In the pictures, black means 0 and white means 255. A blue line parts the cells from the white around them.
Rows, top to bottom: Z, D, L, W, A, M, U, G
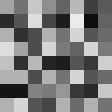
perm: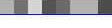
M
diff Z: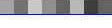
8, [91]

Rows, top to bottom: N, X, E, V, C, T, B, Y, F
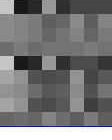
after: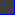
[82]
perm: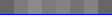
E

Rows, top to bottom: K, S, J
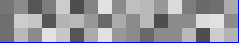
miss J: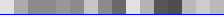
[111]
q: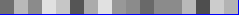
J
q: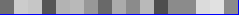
S
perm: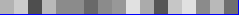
J
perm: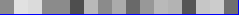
S

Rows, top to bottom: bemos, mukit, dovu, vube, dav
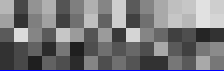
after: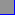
[176]
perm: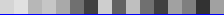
mukit
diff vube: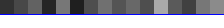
4, [43]
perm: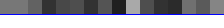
dav
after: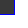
[213]
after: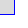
[133]

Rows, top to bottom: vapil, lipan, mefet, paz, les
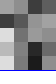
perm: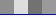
mefet
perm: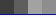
vapil
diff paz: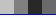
1, [186]
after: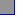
[162]

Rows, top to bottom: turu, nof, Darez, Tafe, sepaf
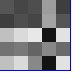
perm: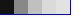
sepaf
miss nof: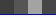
[78]
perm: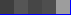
turu

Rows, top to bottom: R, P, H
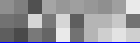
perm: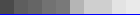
H
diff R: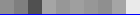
9, [159]
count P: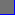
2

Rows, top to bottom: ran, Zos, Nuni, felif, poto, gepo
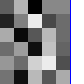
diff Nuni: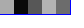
4, [185]
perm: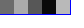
Nuni
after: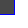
[108]
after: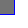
[15]

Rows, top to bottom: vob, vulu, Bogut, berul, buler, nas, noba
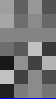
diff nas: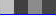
4, [77]
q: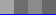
vulu
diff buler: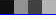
1, [24]
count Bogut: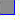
0
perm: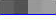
vob
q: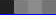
noba
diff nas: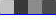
2, [65]

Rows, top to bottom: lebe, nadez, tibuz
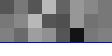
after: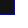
[120]
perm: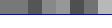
nadez
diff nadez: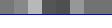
8, [120]
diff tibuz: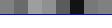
5, [85]
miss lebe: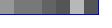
[136]
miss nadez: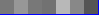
[79]
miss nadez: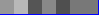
[114]

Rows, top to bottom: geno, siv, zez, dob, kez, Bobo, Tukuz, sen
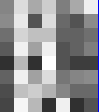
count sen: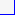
1
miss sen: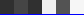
[184]
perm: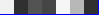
sen
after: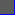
[240]
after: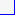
[184]
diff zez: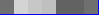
3, [192]

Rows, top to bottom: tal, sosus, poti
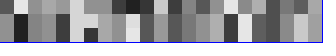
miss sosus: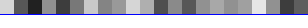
[222]
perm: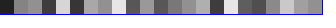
poti

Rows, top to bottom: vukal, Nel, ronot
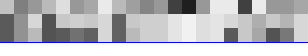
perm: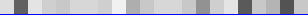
Nel
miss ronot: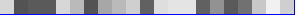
[120]
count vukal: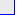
4
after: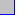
[127]
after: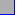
[200]
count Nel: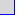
4

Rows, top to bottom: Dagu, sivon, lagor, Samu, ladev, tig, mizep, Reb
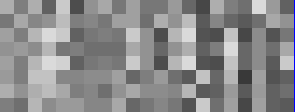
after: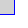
[97]
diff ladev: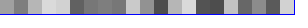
21, [202]
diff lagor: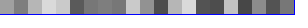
6, [97]

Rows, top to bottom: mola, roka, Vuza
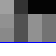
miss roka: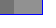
[81]
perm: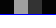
mola
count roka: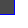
0
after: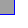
[51]
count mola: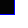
2
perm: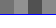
Vuza
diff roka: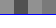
4, [115]

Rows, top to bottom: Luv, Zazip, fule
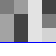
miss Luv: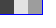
[124]
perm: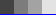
Zazip

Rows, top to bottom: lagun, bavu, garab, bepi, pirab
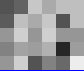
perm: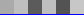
bavu
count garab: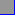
4

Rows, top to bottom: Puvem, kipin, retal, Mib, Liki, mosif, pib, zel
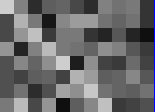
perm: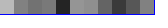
Mib
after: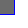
[66]
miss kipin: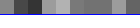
[22]
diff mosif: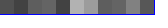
10, [135]

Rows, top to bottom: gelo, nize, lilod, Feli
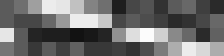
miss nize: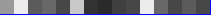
[77]
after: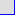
[252]
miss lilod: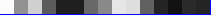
[24]
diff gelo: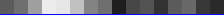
15, [63]
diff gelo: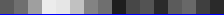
12, [50]
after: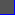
[50]

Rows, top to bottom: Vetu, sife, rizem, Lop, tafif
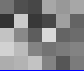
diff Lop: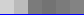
3, [131]
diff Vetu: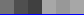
3, [71]
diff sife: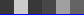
1, [50]
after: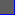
[217]
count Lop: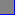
2
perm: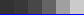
sife

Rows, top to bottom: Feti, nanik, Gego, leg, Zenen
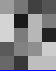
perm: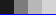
nanik
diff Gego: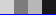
4, [34]
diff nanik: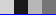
4, [124]
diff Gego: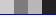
1, [212]
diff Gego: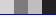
3, [183]
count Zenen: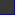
1
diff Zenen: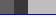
1, [104]

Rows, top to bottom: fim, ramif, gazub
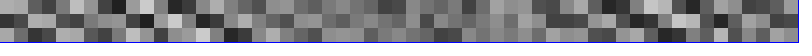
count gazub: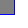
3
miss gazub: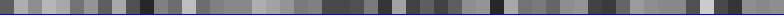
[88]
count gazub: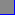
5
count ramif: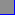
6

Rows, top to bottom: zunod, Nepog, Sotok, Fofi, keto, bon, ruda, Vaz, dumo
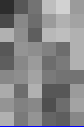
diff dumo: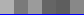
3, [148]
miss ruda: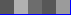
[171]
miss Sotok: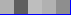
[184]
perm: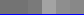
bon
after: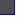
[109]
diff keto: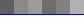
5, [122]
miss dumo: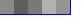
[101]

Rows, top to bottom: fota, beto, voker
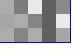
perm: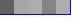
voker
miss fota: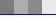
[96]
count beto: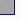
1

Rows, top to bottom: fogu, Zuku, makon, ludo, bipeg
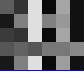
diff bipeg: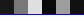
2, [128]
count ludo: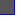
2
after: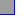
[17]
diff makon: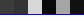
3, [223]
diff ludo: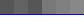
5, [120]

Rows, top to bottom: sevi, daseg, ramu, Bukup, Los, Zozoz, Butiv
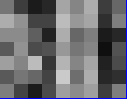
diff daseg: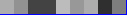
7, [165]
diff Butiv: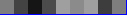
3, [27]
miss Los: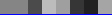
[180]

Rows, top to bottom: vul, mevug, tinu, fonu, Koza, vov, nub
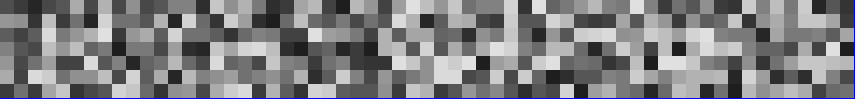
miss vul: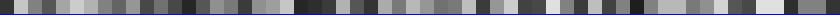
[78]
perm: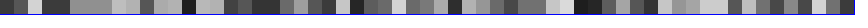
nub
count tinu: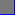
8
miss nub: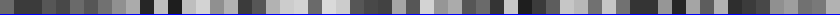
[136]
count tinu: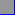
5

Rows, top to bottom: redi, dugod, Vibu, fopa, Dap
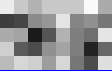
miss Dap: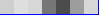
[186]
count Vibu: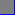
1
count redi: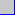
4

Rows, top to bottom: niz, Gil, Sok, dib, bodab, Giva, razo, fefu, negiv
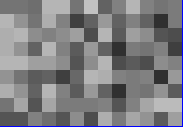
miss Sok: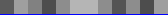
[174]
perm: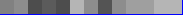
bodab
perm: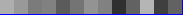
dib
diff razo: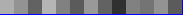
10, [123]
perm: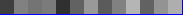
dib
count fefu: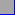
3
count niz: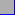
0

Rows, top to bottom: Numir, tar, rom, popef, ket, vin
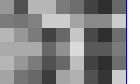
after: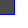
[46]
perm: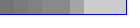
tar
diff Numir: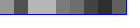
9, [104]
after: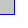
[73]
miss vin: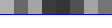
[204]
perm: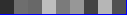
ket

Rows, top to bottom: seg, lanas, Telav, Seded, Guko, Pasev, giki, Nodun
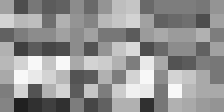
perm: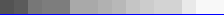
Guko
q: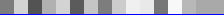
giki
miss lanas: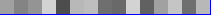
[177]
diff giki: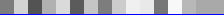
5, [211]
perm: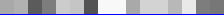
Guko
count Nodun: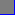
1

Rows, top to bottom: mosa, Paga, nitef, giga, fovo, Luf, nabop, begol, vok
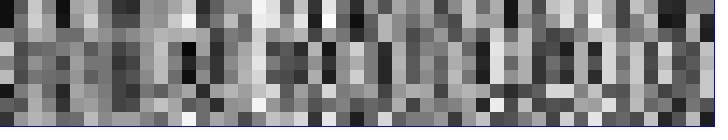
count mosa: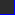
4
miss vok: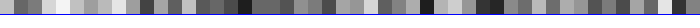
[59]
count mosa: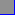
6

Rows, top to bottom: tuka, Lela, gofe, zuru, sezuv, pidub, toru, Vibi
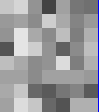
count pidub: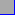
0
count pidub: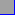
5
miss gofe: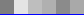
[147]
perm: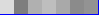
sezuv

